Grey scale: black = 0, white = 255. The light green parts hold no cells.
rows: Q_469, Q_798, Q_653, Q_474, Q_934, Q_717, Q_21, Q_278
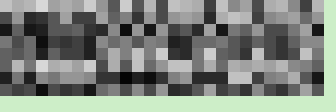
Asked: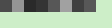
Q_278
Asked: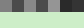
Q_278
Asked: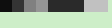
Q_21
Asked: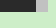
Q_21

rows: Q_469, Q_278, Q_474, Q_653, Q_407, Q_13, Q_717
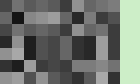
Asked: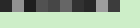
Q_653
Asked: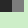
Q_278
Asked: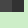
Q_717

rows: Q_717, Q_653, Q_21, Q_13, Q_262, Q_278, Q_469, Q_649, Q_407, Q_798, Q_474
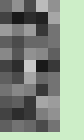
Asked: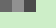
Q_717
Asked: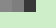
Q_649
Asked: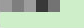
Q_21

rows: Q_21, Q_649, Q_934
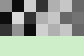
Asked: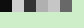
Q_21
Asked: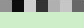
Q_21
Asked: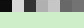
Q_649
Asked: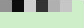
Q_21

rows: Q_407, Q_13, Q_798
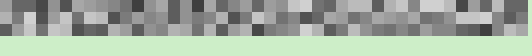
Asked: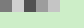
Q_13
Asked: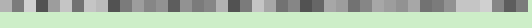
Q_13
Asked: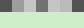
Q_13
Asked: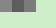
Q_13
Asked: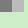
Q_798
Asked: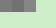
Q_798

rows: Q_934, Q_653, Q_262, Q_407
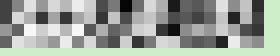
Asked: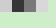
Q_407
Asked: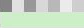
Q_934
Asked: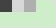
Q_653

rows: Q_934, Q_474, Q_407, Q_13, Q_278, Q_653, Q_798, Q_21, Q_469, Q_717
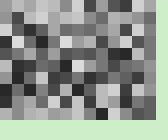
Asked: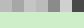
Q_934
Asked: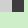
Q_21
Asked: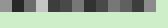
Q_798

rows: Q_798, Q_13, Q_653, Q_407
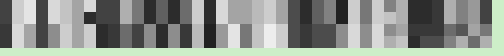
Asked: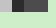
Q_407
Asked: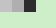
Q_13

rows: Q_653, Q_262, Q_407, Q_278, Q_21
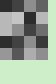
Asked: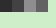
Q_653
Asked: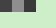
Q_278
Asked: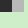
Q_262
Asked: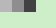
Q_407

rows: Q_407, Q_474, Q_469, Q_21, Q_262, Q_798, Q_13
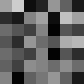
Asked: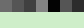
Q_262
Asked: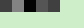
Q_469

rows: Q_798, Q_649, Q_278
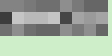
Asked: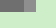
Q_798
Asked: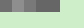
Q_798
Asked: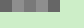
Q_278
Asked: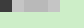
Q_649
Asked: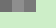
Q_798

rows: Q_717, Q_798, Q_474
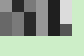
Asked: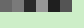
Q_474
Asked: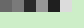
Q_798

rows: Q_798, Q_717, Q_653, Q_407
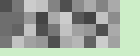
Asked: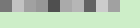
Q_407
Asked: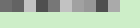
Q_653
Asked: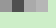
Q_407
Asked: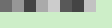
Q_717
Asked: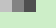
Q_798
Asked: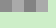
Q_798
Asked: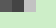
Q_717

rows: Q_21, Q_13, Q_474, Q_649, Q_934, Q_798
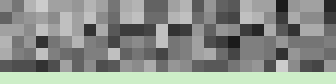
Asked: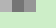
Q_649
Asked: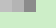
Q_13
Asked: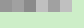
Q_13
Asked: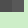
Q_798
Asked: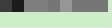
Q_649
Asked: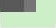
Q_798

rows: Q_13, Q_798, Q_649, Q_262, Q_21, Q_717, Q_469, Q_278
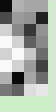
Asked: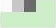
Q_21
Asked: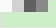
Q_262
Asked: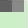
Q_262
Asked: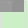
Q_798
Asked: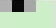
Q_469

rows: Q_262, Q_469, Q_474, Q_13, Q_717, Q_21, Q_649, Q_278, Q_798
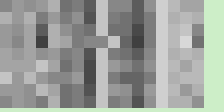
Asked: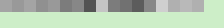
Q_717
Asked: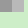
Q_649
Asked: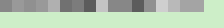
Q_262

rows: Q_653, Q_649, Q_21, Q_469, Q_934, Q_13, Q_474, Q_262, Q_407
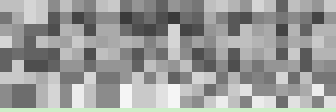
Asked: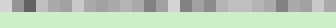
Q_469
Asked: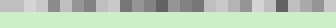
Q_653
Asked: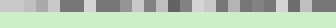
Q_474
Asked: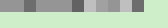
Q_13
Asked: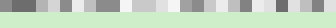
Q_407
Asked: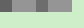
Q_13

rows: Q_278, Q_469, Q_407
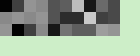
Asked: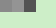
Q_469
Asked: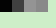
Q_278
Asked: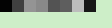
Q_278
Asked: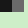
Q_278
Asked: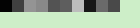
Q_278

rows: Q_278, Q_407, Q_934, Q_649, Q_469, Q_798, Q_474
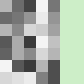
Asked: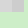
Q_934
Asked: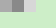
Q_469
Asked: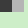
Q_798

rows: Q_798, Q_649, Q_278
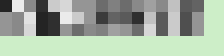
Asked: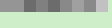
Q_798
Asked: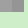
Q_278
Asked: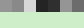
Q_278
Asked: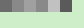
Q_798
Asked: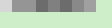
Q_798
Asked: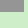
Q_798

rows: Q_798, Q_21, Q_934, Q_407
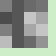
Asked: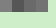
Q_798
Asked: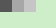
Q_934
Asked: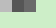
Q_407

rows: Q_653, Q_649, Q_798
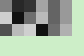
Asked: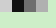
Q_798
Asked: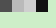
Q_798

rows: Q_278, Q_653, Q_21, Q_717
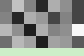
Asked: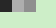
Q_278
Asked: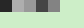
Q_653
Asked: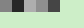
Q_278
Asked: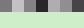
Q_278
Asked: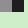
Q_21
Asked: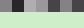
Q_653

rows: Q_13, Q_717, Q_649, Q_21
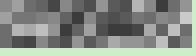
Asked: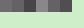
Q_13
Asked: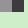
Q_649
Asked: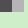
Q_13
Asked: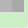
Q_649
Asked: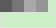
Q_21
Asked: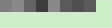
Q_717
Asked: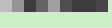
Q_649

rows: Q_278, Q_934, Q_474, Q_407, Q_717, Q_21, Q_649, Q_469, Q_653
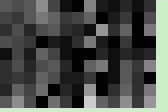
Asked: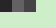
Q_469
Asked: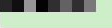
Q_469
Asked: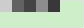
Q_653
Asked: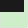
Q_649
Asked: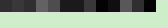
Q_649

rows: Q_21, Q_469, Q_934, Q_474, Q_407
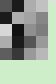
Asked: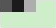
Q_21
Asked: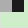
Q_474
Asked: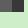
Q_407
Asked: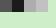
Q_21
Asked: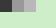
Q_407

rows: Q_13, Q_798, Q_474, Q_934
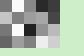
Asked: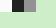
Q_474
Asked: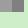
Q_934
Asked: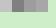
Q_798
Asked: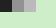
Q_474

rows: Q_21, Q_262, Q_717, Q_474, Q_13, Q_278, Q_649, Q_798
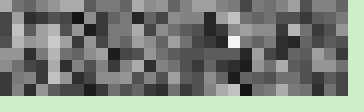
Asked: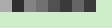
Q_278
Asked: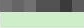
Q_262
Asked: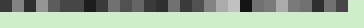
Q_798

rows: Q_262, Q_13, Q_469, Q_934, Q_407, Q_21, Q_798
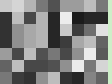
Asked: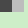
Q_407
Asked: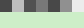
Q_407

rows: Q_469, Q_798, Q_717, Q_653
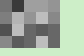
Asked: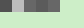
Q_717
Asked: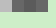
Q_717
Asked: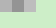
Q_798

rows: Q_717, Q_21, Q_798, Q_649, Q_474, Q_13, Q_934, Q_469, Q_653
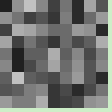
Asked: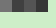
Q_21
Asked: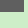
Q_474
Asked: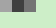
Q_649

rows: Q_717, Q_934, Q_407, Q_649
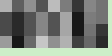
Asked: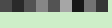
Q_407
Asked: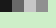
Q_649
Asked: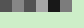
Q_934
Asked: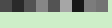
Q_934

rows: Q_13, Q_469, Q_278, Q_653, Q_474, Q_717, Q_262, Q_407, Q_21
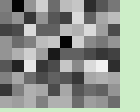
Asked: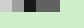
Q_474
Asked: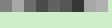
Q_262
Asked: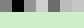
Q_13
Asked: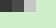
Q_717
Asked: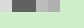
Q_278

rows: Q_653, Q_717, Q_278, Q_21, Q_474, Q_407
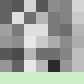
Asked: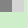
Q_653
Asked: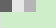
Q_407
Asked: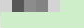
Q_653
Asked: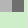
Q_474
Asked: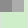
Q_21
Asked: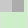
Q_21

